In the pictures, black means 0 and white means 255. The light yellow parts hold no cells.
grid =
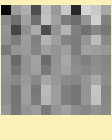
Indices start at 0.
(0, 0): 8
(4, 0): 120
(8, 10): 132
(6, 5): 148
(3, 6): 131
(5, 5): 147
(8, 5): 158
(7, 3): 136
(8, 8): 147
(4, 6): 159
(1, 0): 138
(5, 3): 162
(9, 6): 128
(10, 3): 156
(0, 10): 167
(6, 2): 147
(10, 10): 138
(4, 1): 148
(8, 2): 159
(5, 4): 108
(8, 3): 120
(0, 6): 199
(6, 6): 161
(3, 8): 148
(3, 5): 158
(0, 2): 173
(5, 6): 168
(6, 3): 159
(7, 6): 139
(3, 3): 128
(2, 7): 129
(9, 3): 125
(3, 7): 124
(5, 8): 127

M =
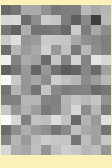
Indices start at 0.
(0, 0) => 105
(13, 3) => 188
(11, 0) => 251
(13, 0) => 133
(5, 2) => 171
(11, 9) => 153
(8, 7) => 129
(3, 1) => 222
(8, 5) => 137
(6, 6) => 91
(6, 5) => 113
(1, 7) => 95
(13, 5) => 199
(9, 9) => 197
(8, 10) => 118
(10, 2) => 177
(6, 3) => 101
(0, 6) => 126
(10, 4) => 122
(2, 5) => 121
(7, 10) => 185
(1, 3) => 141
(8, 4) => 197
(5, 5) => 199
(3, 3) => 155
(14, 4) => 149
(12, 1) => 142
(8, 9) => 108
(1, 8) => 137
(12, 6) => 137
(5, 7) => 211
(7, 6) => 194
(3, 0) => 202
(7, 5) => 205
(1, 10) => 185
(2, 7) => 204
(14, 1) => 174
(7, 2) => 150

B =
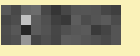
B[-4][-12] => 88
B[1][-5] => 93
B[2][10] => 68
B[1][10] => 90
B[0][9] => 83
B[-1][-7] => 69
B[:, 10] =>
[70, 90, 68, 73]
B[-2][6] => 80
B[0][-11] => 72
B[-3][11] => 75
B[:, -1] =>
[63, 75, 84, 84]
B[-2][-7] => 70
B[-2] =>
[77, 87, 37, 91, 83, 70, 80, 87, 90, 58, 68, 84]
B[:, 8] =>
[85, 76, 90, 85]

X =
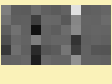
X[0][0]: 126
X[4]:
[55, 111, 96, 42, 86, 91, 118, 62, 98, 85, 84]
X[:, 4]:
[96, 104, 99, 98, 86, 105]
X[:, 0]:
[126, 113, 94, 79, 55, 98]
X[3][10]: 96
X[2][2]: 97
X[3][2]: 99
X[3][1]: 104
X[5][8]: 98
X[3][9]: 99
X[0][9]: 97
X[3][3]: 126
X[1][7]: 134
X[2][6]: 108
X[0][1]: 92
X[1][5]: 103
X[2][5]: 93

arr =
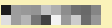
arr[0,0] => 28
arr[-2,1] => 157
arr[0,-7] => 148
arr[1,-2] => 109
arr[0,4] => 195
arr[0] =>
[28, 157, 152, 148, 195, 175, 141, 111, 105, 133]
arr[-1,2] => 181

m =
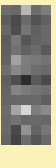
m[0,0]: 109
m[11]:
[104, 114, 103, 105, 103]
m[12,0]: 105
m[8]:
[100, 132, 123, 115, 111]
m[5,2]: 125
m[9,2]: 103
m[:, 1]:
[105, 75, 77, 119, 113, 162, 135, 78, 132, 103, 165, 114, 74, 66]
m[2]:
[103, 77, 117, 97, 106]
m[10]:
[108, 165, 214, 126, 138]
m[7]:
[95, 78, 44, 90, 75]
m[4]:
[96, 113, 98, 108, 89]
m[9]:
[102, 103, 103, 106, 95]
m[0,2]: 182
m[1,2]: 106
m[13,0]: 100
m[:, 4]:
[125, 97, 106, 104, 89, 115, 106, 75, 111, 95, 138, 103, 118, 104]

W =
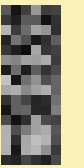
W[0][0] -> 88
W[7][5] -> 102
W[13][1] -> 48
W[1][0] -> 56
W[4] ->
[55, 31, 14, 165, 54, 65]
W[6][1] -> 110
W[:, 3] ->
[152, 89, 163, 25, 165, 158, 94, 145, 160, 38, 40, 162, 161, 191, 183, 48]
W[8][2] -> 137
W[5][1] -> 132
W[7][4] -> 78
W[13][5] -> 79
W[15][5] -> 73
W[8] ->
[166, 173, 137, 160, 174, 100]
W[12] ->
[175, 79, 123, 161, 171, 87]
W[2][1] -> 60
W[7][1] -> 22
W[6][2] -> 30
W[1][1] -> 32
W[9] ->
[51, 96, 68, 38, 44, 113]
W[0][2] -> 65
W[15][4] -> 32
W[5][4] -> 172
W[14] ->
[175, 24, 171, 183, 143, 57]
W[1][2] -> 91
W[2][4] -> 148
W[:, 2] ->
[65, 91, 108, 81, 14, 161, 30, 112, 137, 68, 100, 47, 123, 166, 171, 69]
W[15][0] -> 44
